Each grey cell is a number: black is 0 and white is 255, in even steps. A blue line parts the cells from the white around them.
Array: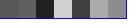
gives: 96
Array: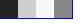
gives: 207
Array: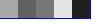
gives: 97
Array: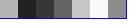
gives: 33
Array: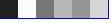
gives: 251
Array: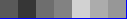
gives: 54
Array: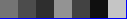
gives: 76
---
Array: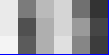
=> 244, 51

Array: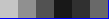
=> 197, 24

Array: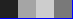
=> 205, 33

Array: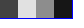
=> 225, 22

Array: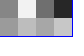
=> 242, 39

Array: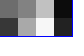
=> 247, 12

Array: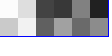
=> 252, 33

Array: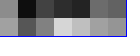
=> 214, 14

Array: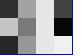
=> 240, 6
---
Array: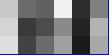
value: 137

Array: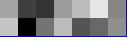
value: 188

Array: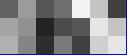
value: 86

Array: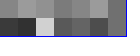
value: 134

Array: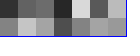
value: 217

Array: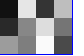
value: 135

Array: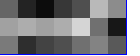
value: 213
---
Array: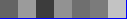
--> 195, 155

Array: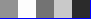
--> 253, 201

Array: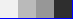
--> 241, 186

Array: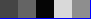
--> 217, 142

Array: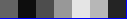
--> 229, 183

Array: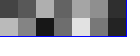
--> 226, 186

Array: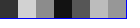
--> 210, 188

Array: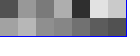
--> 226, 202

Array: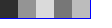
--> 218, 188

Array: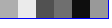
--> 235, 174
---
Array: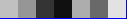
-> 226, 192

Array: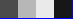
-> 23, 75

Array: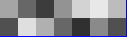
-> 188, 80

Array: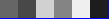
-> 29, 102

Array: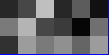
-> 17, 49

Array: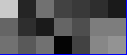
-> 26, 113

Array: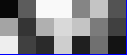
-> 83, 238

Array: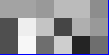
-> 141, 79

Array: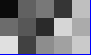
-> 191, 224
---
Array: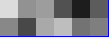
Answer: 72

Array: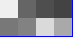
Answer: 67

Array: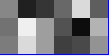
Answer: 218

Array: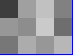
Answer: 110

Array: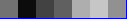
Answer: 66

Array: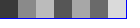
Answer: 187

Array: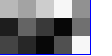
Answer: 68

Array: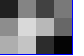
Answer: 103
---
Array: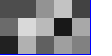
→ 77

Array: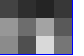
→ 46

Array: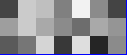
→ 203

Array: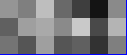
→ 127

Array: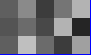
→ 138

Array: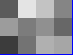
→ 228

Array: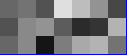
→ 115

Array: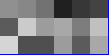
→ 135
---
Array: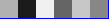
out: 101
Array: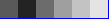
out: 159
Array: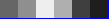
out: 175
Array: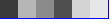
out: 79
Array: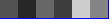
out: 61
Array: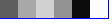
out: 147
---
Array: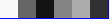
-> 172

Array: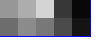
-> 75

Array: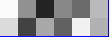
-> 241

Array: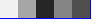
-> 133

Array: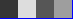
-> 86

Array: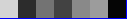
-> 156

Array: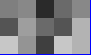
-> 199
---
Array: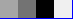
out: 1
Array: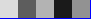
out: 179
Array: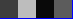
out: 9
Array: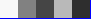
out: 69
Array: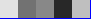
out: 136
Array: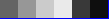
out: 203
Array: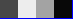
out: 163
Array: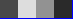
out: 146
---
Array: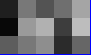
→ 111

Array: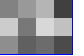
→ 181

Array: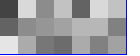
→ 217

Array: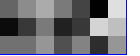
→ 1

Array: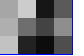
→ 22

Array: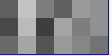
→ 154
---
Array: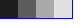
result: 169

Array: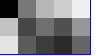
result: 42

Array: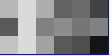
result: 77

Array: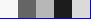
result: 28

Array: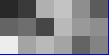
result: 100

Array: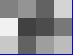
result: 158

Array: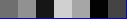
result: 2

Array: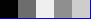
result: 143

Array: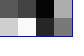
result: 38
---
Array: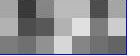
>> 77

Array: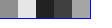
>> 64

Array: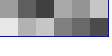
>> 148

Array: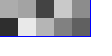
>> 201

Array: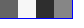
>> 46

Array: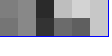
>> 211

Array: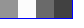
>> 106

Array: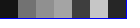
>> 198

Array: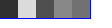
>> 136
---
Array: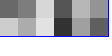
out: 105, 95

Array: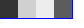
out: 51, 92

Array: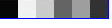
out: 6, 50

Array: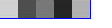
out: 209, 177

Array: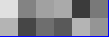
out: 224, 149

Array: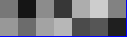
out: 119, 31

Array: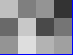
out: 191, 160

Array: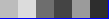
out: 188, 45
